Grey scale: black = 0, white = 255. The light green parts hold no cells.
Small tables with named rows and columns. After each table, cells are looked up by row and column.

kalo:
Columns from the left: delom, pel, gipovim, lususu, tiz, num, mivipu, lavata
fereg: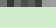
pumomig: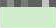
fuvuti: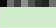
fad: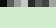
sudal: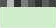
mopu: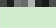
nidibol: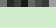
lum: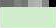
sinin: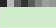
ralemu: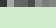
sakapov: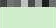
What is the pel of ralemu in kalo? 167
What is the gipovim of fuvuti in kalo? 62
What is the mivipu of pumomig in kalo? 196
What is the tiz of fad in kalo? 42
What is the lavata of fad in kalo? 163
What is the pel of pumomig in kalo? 142
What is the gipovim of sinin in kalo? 95
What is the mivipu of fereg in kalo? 153
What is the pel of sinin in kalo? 186
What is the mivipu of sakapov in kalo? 31
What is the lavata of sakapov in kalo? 110
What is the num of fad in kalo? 92
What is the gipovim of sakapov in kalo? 104
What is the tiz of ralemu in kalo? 75
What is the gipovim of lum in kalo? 128
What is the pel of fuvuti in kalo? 111
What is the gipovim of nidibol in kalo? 63
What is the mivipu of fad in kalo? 68
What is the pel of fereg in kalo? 55
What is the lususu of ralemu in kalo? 100

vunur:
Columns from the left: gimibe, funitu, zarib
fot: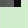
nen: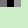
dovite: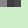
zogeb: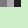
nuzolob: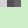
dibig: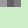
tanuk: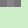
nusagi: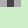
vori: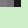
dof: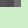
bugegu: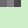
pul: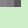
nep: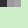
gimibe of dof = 86
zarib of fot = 12
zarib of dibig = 126
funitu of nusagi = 69
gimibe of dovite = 134
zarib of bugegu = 75
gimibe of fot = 88
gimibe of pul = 133
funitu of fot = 94
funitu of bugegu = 131
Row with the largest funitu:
zogeb

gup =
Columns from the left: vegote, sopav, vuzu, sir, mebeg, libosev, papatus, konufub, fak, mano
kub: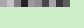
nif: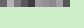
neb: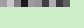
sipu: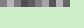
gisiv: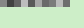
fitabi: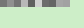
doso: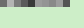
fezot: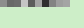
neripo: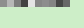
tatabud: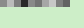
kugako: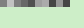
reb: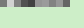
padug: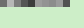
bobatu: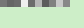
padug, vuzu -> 124
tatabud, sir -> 40
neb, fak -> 60
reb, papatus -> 155
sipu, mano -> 103
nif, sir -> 89
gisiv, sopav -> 66
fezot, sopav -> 104
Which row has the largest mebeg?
neripo

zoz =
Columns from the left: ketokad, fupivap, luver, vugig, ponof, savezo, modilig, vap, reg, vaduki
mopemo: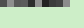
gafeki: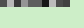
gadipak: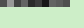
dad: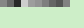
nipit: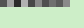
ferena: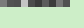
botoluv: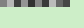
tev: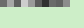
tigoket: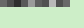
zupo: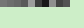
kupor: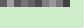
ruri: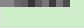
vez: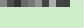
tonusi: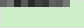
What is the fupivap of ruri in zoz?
135
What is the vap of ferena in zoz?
60
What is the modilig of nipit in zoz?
79
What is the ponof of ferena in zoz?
76
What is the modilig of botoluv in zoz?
58
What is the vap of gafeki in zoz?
187
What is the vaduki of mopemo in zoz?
140

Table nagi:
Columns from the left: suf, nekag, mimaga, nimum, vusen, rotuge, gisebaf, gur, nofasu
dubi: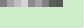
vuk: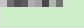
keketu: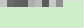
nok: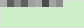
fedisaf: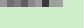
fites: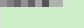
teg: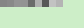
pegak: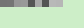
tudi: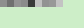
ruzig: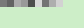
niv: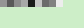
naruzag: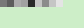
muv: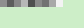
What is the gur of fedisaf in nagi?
158
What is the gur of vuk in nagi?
179
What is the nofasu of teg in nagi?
180
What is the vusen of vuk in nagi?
174
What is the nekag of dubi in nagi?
165
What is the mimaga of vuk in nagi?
81
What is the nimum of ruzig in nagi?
153
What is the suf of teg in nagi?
133
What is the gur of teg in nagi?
194
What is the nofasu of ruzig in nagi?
210
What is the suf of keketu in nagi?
198
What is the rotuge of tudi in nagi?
192
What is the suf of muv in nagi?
143
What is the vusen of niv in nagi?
27
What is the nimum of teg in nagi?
147
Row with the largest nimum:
dubi

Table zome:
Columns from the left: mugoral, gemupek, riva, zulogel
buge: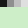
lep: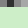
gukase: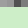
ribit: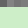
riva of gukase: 82
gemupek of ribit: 131
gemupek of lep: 48
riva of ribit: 117
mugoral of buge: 23
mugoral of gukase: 158
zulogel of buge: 223
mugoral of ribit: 100
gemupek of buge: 143
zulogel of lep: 167
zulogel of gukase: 124
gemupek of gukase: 151
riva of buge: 192
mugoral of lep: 129
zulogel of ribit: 124
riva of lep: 137
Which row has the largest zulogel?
buge

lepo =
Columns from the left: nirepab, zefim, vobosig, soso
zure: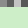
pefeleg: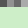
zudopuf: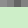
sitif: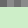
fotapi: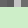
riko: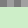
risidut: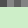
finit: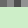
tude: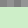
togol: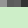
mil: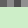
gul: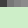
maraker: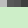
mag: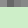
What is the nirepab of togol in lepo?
149
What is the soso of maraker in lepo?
62
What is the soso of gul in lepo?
140
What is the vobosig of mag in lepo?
127
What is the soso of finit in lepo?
146
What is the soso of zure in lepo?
87
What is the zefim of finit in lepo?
138
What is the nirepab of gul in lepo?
63
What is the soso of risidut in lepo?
131
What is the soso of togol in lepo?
51
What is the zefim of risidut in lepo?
134
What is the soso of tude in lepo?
149
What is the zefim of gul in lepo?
119
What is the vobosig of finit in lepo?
79
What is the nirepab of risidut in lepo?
79
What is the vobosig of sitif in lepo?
114
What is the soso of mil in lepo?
144

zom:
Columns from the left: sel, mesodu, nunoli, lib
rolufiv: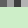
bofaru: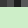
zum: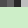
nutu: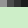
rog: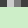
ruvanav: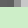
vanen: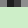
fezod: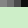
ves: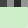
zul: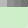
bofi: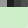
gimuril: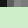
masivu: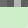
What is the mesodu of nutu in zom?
77
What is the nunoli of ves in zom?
43
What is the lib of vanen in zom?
142
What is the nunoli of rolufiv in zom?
64
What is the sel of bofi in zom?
152
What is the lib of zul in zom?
117
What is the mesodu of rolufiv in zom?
161
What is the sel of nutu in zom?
149
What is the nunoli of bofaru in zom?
31
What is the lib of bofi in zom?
79
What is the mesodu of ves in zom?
144
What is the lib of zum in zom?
190
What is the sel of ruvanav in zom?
97
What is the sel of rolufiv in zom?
96

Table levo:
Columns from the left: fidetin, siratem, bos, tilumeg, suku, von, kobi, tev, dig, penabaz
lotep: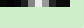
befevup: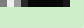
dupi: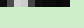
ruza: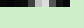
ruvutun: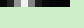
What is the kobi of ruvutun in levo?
12
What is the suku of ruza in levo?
64
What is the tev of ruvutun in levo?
6
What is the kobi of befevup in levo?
7
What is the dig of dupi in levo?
9
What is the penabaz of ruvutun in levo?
5
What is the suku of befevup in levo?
8
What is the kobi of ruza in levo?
221
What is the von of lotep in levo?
236
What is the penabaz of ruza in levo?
6
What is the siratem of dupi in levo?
77
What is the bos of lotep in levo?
8
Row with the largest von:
lotep

